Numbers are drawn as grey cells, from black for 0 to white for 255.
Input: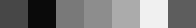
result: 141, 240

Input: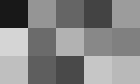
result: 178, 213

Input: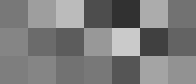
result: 152, 202

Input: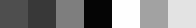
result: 5, 254

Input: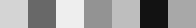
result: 147, 238

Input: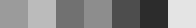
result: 141, 228

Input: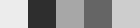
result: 167, 236

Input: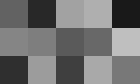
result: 90, 191

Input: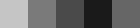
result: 74, 197
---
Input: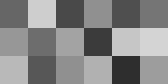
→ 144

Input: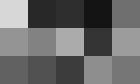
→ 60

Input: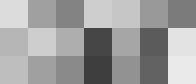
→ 138

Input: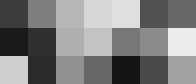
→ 145

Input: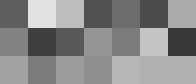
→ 156

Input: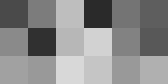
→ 216

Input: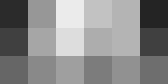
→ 159

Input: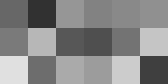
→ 170

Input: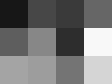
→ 116

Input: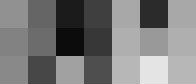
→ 161
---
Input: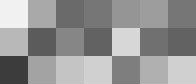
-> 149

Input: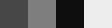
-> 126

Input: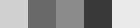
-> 140

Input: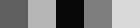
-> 7

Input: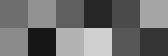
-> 38

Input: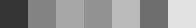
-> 187
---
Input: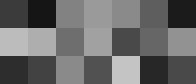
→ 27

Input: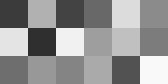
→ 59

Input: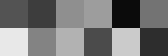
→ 45

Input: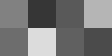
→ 75

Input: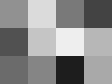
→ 67

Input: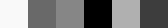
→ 61

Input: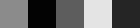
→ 37

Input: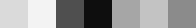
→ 79
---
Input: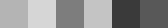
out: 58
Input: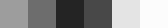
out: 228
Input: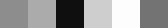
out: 253
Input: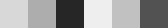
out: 193
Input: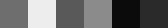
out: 11
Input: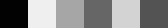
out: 211
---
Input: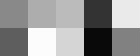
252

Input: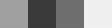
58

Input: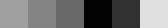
132

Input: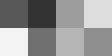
111

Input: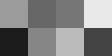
134

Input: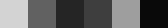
97

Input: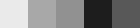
168

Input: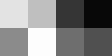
253

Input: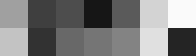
50

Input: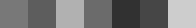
93
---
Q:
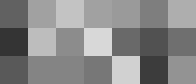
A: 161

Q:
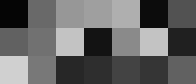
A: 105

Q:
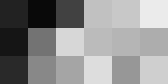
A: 9

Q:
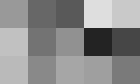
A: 103

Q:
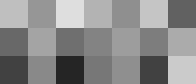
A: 150

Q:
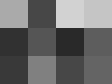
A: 71

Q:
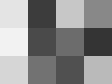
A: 60
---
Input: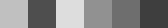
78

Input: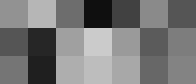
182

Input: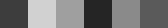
209

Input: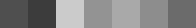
60

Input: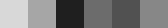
166

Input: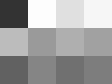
253
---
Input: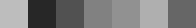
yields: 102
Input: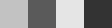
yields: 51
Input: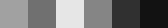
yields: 18
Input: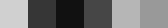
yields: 153
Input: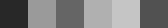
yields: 81
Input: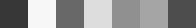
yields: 77
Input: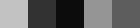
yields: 93
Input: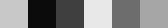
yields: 166
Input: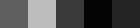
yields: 36
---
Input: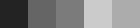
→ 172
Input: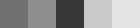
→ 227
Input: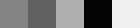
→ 240
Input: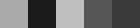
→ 58
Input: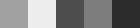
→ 44
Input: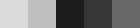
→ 103
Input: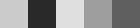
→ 94
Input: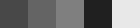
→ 232
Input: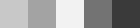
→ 58
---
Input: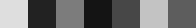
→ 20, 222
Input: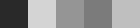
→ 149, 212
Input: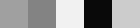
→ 241, 241
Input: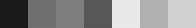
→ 87, 233
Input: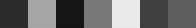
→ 120, 234
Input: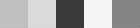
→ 58, 245
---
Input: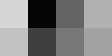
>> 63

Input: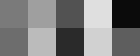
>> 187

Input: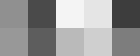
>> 93

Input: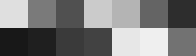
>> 31

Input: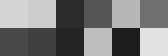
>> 64

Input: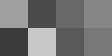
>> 199
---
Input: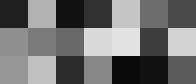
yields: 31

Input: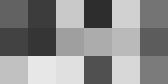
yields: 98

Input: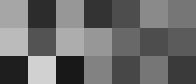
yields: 166

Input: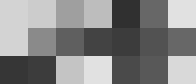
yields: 211

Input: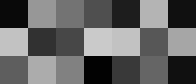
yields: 9

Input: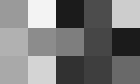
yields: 154

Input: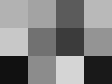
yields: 178
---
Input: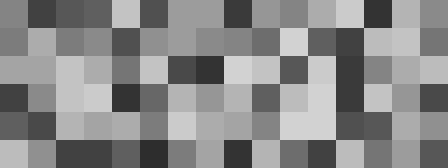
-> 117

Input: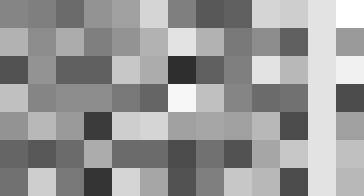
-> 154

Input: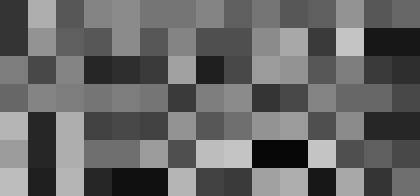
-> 23

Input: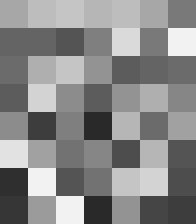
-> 242

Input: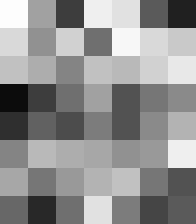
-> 201
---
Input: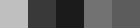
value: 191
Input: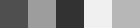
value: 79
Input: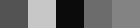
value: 83
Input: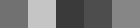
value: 113
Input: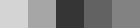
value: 212
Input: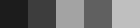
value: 28
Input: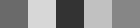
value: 106
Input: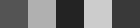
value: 84
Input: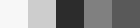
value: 247
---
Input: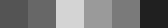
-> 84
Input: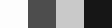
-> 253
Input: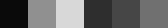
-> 10
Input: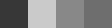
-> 55
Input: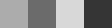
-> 172
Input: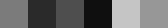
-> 123
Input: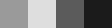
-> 154
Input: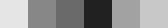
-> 229
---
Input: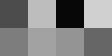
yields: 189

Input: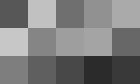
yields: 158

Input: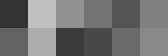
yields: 115

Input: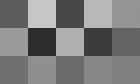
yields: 176

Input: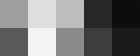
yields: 189

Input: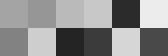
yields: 200
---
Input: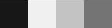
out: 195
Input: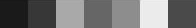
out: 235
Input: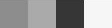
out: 54
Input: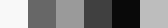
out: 9
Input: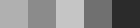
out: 112
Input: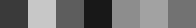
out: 162
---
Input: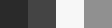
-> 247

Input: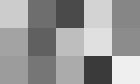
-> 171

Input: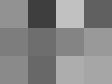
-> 173

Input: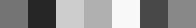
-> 205

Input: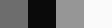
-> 150

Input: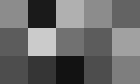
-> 18

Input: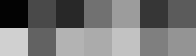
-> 179

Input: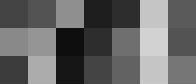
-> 22

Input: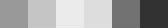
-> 235
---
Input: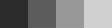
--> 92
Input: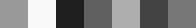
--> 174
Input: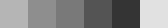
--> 84
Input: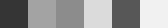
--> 219
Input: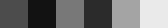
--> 43
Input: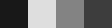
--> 222
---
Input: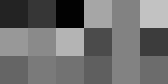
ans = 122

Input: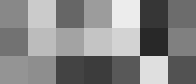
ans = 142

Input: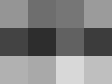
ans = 169

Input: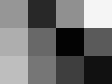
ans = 118

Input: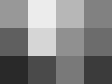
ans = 74

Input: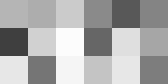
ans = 117

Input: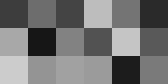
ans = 148

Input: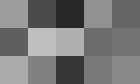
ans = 129

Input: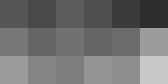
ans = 133

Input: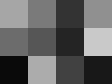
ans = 172
